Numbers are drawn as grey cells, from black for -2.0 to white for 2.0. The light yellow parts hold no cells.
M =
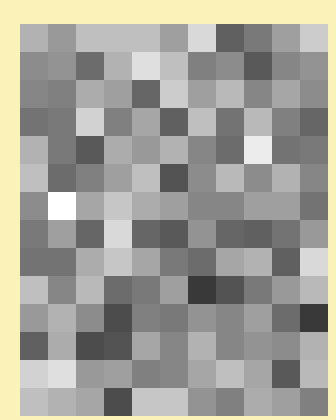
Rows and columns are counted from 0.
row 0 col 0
0.8
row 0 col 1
0.4
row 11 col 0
-0.5
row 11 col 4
0.6
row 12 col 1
1.5
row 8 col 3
1.1
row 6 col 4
0.7
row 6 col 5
0.5
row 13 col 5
1.1
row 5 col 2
0.0
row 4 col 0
0.8
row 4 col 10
-0.1
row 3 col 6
1.0
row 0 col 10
1.2
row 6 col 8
0.5
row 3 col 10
-0.4
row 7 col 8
-0.5
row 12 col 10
0.9
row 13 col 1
0.8
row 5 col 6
0.2
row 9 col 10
0.9
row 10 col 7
0.1
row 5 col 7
0.9
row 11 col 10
0.8
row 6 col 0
0.2
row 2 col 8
0.1
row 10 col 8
0.5
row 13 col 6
0.3
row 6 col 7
0.1
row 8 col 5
-0.1
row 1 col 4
1.5
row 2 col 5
1.2
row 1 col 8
-0.6
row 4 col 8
1.7
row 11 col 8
0.3
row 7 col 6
0.3
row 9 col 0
1.0
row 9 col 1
0.1

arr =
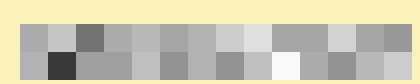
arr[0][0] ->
0.7
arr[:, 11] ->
[1.3, 0.3]
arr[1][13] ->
1.2
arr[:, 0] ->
[0.7, 0.8]
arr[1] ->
[0.8, -1.1, 0.5, 0.5, 1.0, 0.3, 0.8, 0.3, 1.0, 1.9, 0.7, 0.3, 0.9, 1.2]
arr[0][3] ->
0.7
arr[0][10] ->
0.6

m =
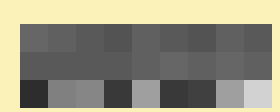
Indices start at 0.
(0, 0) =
-0.4
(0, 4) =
-0.5
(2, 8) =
1.3
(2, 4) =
0.5
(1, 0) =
-0.6
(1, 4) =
-0.5

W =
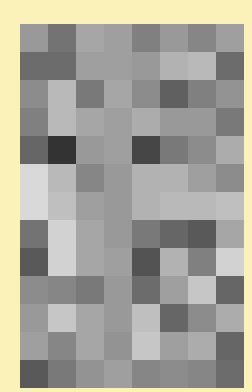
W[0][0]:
0.4
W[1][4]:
0.4
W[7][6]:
-0.6
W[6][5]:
0.9
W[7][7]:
0.6
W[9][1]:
0.1
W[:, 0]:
[0.4, -0.3, 0.2, 0.0, -0.4, 1.4, 1.4, -0.2, -0.6, 0.2, 0.4, 0.5, -0.6]
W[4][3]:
0.5
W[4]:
[-0.4, -1.2, 0.4, 0.5, -0.9, -0.1, 0.2, 0.7]
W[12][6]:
0.1
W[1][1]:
-0.3
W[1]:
[-0.3, -0.3, 0.5, 0.5, 0.4, 0.8, 0.9, -0.3]
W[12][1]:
-0.1
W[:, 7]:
[0.5, -0.3, 0.3, -0.1, 0.7, 0.2, 1.0, 0.6, 1.3, -0.4, 0.7, -0.4, -0.3]
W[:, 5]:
[0.4, 0.8, -0.5, 0.4, -0.1, 0.8, 0.9, -0.4, 0.8, 0.5, -0.4, 0.5, 0.2]
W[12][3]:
0.5
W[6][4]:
0.8
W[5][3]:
0.4
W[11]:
[0.5, 0.1, 0.6, 0.3, 1.1, 0.5, 0.7, -0.4]
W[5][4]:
0.8
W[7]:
[-0.2, 1.3, 0.6, 0.4, -0.1, -0.4, -0.6, 0.6]
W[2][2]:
-0.1

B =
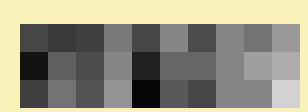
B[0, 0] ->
-0.9
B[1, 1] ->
-0.5
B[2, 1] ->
-0.2
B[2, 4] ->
-1.9
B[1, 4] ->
-1.5
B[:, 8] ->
[-0.2, 0.5, 0.1]
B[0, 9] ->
0.4
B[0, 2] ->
-1.0
